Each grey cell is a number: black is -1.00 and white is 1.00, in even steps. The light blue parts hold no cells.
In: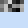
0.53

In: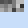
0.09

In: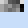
0.06

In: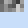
0.13

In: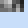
-0.14

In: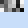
-0.14
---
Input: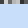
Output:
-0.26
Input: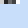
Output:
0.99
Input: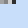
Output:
-0.63
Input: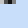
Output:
-0.01
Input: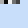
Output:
-0.49
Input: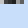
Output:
-0.25
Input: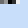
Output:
0.88
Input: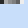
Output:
0.86
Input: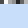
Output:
0.45
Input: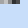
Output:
-0.41
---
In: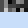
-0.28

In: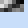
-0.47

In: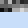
-0.81

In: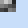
-0.02

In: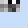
-0.25

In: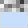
0.45

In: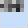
-0.26

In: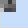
-0.47

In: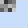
-0.48
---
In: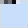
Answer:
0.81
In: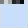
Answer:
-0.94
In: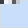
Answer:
0.56
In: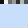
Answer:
-0.37
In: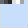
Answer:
0.28
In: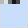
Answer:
-0.47
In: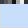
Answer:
-0.61
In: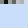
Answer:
0.39
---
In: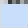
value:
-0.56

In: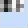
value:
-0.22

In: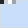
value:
0.99

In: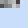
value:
0.33

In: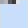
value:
-0.31

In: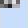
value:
0.06

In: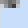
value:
-0.18

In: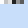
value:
0.74
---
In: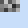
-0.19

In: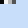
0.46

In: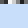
-0.74

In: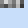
0.43

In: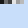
0.23

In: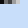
0.23
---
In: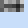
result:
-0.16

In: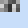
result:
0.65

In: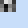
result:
-0.06

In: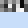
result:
-0.12

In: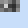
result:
-0.30

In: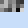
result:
0.34
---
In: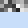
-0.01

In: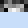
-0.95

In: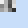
0.50

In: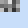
-0.50

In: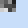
0.73

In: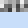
0.01

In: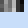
0.11

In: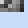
-0.01

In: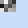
-0.24
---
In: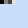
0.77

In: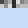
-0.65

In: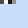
0.15

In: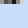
-0.82

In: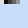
-0.20

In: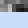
-0.11

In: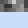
0.58

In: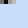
0.48

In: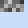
-0.20
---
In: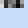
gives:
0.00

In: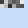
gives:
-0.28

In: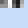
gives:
-0.37

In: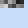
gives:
0.00

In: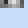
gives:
0.73

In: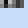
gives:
-0.06
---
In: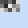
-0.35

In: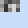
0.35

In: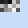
-0.76

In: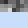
-0.41

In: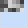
-0.30

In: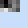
-0.61

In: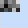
0.24
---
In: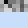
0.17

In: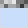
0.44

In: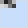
0.70

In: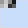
0.45

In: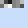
-0.11

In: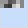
0.27

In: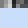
-0.02
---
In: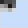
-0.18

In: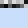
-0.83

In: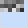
0.31

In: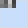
-0.50

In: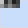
-0.51

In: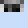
0.29

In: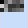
-0.70

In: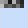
-0.71

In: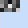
-0.68

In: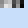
-0.84
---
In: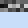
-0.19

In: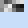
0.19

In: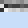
-0.12

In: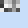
-0.36

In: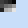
-0.51

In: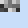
0.68

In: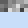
-0.26

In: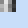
0.07
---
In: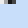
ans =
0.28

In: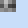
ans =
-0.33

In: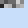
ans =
-0.26

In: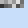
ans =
-0.26

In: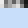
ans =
-0.37

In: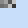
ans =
-0.15

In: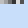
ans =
-0.13

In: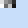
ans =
-0.17
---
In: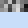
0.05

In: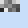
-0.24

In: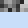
0.50

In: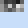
0.77

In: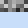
-0.22

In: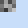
0.27
